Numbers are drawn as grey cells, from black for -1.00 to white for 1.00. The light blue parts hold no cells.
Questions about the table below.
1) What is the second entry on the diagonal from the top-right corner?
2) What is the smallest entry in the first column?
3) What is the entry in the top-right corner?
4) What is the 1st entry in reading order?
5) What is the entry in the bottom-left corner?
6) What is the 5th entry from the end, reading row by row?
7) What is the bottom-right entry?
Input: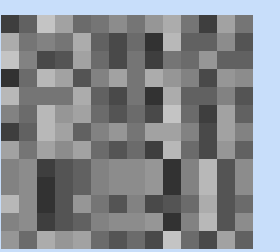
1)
0.10
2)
-0.61
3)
-0.08
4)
-0.51
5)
0.18
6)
0.54
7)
-0.24

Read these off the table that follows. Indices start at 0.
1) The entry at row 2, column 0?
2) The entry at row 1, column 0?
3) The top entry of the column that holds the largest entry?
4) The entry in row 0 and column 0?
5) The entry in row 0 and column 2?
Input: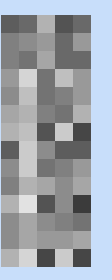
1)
0.00
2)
0.00
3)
-0.18
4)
-0.27
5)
0.40

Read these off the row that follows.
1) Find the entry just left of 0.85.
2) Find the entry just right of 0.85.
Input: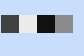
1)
-0.49
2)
-0.87
